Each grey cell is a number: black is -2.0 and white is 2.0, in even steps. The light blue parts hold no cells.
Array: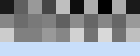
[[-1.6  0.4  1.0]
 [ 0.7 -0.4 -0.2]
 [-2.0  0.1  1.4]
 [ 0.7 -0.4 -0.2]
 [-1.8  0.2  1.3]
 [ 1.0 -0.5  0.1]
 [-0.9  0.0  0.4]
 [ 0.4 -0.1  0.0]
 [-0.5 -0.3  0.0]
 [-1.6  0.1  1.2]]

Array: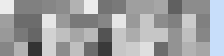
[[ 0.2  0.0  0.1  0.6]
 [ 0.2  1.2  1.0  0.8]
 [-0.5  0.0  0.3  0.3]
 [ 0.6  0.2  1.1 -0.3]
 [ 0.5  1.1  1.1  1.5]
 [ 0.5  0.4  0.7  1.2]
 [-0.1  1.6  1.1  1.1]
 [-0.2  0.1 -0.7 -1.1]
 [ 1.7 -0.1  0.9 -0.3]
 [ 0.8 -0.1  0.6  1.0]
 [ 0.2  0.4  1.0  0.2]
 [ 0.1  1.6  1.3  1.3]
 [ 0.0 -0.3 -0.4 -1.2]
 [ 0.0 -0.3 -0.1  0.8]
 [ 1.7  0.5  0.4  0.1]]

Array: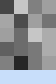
[[ 0.5 -0.2  0.7  0.7  0.5]
 [ 0.0  0.5  1.1 -0.1 -0.1]
 [ 1.1 -0.8 -0.3 -0.3 -1.4]
 [-0.9  0.6  0.5 -0.5  0.0]]

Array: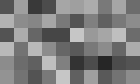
[[-0.3  0.2 -0.3  0.7 -0.7  0.2]
 [ 0.6 -0.1  1.0 -0.4 -0.8 -0.2]
 [-0.1 -0.5  0.6  0.2 -1.4 -0.6]
 [ 0.7  0.0  0.4 -0.1 -0.8  0.5]
 [ 0.5 -0.7  1.1 -0.6 -1.2 -0.5]
 [ 0.6 -0.1 -0.9 -0.4  0.0  1.1]
 [-0.8  0.6 -0.9  0.2  1.0 -0.1]
 [-1.1  0.1 -0.4  0.9 -0.5 -0.7]
 [ 0.5  0.2  0.7 -0.2 -0.3 -0.2]
 [-0.7  0.8 -0.7  0.9  0.2  0.3]]

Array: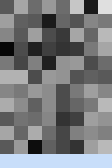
[[ 1.5 -0.1  0.9  0.6 -0.3 -0.6  0.1  0.9  0.3  0.0  0.9]
 [-1.6  0.1 -0.4 -0.1 -0.8 -0.5  0.5 -0.1  0.5  0.2  0.5]
 [ 1.1 -0.7  0.6 -1.1  0.4 -0.7 -0.1 -0.4 -1.0  0.0 -1.2]
 [-0.3 -0.4 -1.1 -1.2  0.3  0.3 -0.8 -0.8 -1.2 -0.9 -0.9]
 [ 0.4 -1.6 -0.8 -1.0 -1.5  0.4  0.2  0.2  0.1 -0.3 -0.5]
 [-0.3 -0.6  0.5 -1.5  0.0 -0.8  0.4 -0.5 -0.3  0.7 -1.8]
 [ 0.6 -0.5 -0.6 -0.8 -0.9  0.8 -0.1  0.2 -0.2 -0.4  0.4]
 [-0.6  0.5  0.1 -1.9 -0.1  0.8  0.1  0.7 -0.6  0.6 -0.6]]

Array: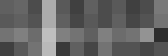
[[-0.1 -0.2 -1.3 -0.7]
 [-0.8 -0.7  0.3 -0.9]
 [-1.0 -0.9 -0.2 -0.7]
 [-0.6 -0.5 -0.3 -0.7]
 [-0.8 -0.8  0.0 -0.2]
 [-0.5 -0.6 -0.5 -0.9]
 [-1.0 -0.9 -0.2 -0.5]
 [-0.6 -0.5  0.0 -1.1]
 [ 0.7  0.7  1.0  0.9]
 [-0.8 -0.7 -0.3 -0.2]
 [-0.4 -0.5  0.0 -0.6]
 [-0.5 -0.6 -0.2 -1.0]]
